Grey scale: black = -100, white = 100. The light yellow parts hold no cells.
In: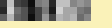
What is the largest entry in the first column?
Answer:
-25
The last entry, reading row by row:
5
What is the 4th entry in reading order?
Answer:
-57
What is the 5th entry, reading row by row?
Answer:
-89
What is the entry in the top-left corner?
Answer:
-57
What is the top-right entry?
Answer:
5
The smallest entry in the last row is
-89
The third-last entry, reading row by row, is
41

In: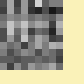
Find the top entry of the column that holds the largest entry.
64
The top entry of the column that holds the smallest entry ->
-2
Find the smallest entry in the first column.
-50
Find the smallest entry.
-82
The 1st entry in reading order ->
-39
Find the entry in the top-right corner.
-2
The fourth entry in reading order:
19
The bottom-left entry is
9
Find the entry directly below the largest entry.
-72
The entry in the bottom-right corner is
-15
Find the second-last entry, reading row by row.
30
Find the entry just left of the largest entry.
-50
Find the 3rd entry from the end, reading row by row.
9
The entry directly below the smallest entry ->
-27
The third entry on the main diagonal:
-2
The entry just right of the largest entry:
-27
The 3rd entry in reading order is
-50
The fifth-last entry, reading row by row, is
19
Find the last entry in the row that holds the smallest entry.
-60

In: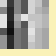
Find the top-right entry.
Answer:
17
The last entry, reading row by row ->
30
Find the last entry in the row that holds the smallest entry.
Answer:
30
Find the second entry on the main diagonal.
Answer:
-67
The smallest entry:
-88
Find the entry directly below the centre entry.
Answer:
-21
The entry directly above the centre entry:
78
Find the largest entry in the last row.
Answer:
53
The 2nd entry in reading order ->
-55
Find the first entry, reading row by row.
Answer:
66
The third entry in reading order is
4
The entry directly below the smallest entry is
-67
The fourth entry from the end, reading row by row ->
-21
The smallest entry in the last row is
-67
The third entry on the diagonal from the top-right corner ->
53
